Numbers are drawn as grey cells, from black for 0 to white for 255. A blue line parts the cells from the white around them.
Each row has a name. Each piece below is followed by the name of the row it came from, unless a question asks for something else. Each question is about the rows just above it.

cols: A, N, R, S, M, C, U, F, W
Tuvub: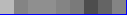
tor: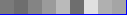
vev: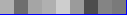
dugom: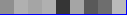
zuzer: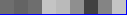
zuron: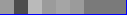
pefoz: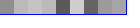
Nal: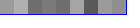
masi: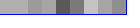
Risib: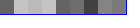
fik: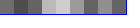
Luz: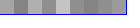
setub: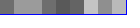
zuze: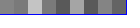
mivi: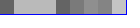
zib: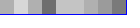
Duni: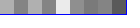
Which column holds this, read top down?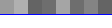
A
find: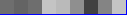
zuzer
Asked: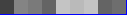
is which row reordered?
Risib
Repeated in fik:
[100]
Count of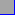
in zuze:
1
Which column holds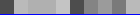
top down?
N
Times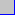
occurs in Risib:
2

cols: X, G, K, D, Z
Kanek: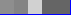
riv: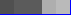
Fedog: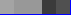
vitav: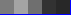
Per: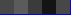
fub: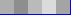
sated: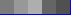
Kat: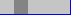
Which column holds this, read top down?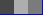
X
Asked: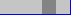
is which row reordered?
Kat
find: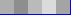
fub
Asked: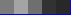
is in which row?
vitav
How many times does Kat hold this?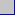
4

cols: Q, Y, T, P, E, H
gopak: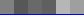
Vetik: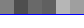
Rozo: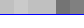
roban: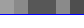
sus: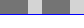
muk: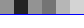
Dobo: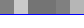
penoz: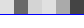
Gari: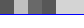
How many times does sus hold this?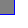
0
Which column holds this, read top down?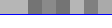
E
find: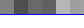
Vetik
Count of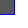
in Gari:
2

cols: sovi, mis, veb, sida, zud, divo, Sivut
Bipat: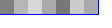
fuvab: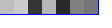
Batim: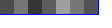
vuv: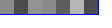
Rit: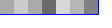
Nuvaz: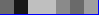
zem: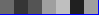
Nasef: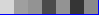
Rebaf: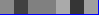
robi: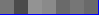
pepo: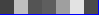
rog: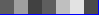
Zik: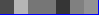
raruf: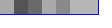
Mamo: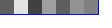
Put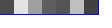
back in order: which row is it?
pepo
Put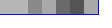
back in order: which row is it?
raruf
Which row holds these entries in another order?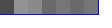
robi
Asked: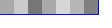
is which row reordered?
Bipat
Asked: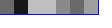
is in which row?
Nuvaz
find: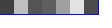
pepo

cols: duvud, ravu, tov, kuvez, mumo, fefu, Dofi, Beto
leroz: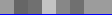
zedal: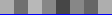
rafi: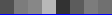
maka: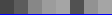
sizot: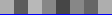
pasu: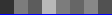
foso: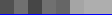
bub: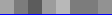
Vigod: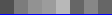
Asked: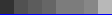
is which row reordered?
pasu
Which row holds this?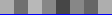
zedal
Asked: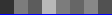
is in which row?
pasu

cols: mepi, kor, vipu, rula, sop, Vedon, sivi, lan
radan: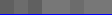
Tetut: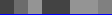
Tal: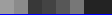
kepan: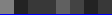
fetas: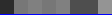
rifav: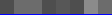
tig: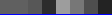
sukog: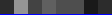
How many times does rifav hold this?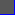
1
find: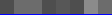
rifav
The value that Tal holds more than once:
[35]
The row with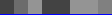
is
Tetut
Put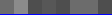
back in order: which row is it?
rifav
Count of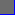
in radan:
2

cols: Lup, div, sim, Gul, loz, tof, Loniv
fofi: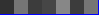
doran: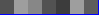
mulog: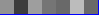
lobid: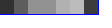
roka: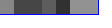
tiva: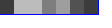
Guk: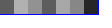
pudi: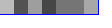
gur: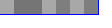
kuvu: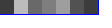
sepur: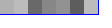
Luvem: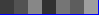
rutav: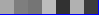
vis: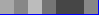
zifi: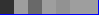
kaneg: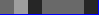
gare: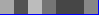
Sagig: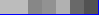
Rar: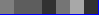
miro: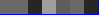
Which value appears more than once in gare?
[70]
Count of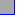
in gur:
3
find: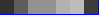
lobid
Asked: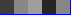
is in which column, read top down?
Loniv
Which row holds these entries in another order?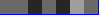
kaneg
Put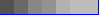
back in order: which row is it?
Sagig
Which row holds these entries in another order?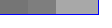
gur

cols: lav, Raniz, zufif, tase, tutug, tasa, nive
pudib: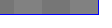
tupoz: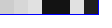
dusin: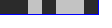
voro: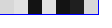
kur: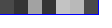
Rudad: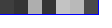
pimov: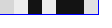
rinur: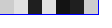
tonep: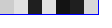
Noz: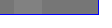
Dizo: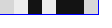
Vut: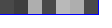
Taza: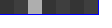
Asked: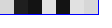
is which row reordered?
voro
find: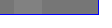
Noz
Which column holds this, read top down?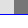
tase
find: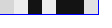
pimov
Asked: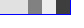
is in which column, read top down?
Raniz
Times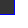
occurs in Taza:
3

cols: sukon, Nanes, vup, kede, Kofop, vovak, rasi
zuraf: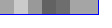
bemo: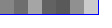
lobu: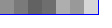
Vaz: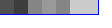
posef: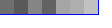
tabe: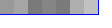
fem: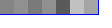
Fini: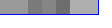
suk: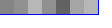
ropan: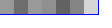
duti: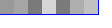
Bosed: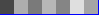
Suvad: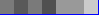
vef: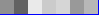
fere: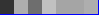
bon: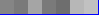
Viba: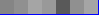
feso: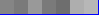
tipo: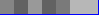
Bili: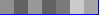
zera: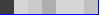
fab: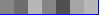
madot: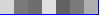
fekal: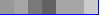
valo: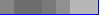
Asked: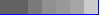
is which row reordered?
Bili
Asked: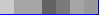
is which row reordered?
fekal
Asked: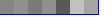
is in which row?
fem
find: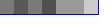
Suvad
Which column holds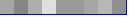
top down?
vovak
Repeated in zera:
[214]
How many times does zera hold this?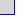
3

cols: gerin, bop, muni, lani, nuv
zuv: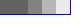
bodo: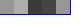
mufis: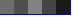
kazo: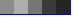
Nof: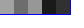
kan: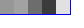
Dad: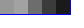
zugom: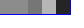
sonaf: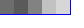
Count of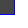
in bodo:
1
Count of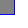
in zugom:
0
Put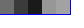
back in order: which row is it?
Dad

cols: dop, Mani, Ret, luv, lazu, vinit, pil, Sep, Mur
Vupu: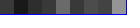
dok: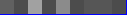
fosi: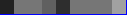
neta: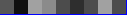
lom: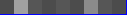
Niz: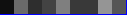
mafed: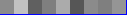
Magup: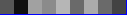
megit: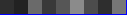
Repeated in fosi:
[118]
